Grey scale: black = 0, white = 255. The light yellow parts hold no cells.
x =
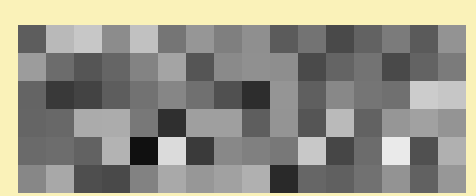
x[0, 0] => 93
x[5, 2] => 78
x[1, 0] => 156
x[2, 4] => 114
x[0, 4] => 193
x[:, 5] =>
[117, 164, 134, 47, 219, 169]
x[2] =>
[100, 57, 67, 93, 114, 134, 112, 80, 45, 149, 95, 136, 117, 112, 204, 198]
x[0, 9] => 91
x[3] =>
[101, 104, 171, 172, 120, 47, 159, 159, 94, 148, 85, 186, 98, 150, 161, 148]
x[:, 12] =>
[98, 115, 117, 98, 108, 113]
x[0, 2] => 199
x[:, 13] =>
[123, 73, 112, 150, 234, 147]
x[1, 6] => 85
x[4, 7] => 136
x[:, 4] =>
[193, 131, 114, 120, 16, 130]
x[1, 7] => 138
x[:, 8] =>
[143, 144, 45, 94, 128, 176]
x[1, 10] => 74
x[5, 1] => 168
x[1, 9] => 142
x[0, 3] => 140

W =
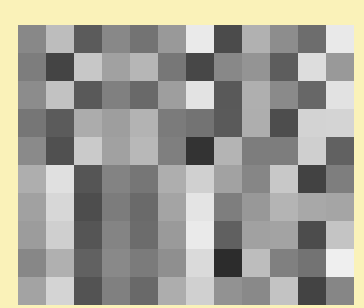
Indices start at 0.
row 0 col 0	136
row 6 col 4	106
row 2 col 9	138
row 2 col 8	175
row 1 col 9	93
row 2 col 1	194
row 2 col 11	226
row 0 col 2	91
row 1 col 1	68
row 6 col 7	126
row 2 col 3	128
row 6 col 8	152
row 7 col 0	156
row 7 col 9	163
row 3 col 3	158
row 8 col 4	123
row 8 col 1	176
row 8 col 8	189
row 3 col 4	179
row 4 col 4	184
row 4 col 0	138
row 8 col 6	218
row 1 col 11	153
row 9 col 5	173
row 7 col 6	234
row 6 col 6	228
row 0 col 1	189
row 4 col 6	51
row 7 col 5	154
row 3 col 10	211
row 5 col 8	134
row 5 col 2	85

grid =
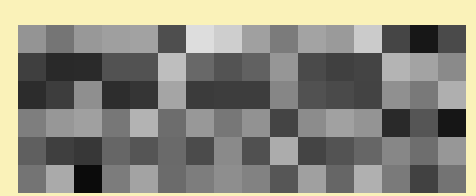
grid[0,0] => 148
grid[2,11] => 74
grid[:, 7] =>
[206, 83, 61, 119, 138, 142]
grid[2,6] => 59
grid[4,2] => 55
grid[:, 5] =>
[78, 190, 165, 109, 106, 107]
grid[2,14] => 121
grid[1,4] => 82
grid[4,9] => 172
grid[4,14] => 110
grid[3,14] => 85
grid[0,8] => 160
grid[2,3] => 45
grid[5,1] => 170
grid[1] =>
[63, 41, 42, 82, 82, 190, 104, 83, 97, 150, 74, 64, 68, 180, 163, 138]
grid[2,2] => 143
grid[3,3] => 119
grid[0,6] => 221
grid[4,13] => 135
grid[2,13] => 144
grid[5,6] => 125
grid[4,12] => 102
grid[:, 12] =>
[203, 68, 67, 148, 102, 176]
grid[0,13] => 69
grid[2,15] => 175
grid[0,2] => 152

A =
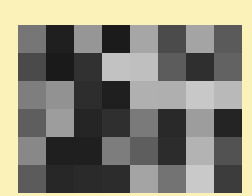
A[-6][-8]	118
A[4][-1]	82
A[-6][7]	90
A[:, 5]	[75, 92, 175, 41, 44, 115]
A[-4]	[126, 146, 45, 31, 176, 175, 200, 185]
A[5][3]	44
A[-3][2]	37
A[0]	[118, 31, 150, 27, 166, 75, 164, 90]
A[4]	[136, 31, 31, 125, 94, 44, 179, 82]
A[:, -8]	[118, 74, 126, 94, 136, 91]
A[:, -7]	[31, 26, 146, 157, 31, 39]
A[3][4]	122
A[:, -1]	[90, 98, 185, 36, 82, 60]

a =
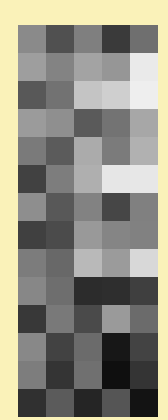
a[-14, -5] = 138
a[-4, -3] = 74
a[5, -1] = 231
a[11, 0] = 136
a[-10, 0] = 122
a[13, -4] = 91
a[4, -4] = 91
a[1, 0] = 158
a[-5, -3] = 44
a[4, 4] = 177
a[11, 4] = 67
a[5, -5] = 65
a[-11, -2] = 115
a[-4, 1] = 121
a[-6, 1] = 104
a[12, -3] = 112
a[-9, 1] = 125
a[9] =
[135, 110, 44, 46, 63]
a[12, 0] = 125
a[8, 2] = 185
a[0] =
[138, 80, 127, 58, 111]

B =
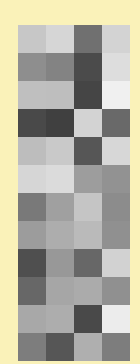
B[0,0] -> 199
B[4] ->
[189, 201, 86, 215]
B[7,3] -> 144
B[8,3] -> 210
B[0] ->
[199, 214, 112, 211]
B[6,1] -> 160
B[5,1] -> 219
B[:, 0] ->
[199, 142, 191, 73, 189, 214, 121, 156, 79, 103, 168, 125]
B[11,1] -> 86
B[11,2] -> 175
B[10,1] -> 173
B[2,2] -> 69
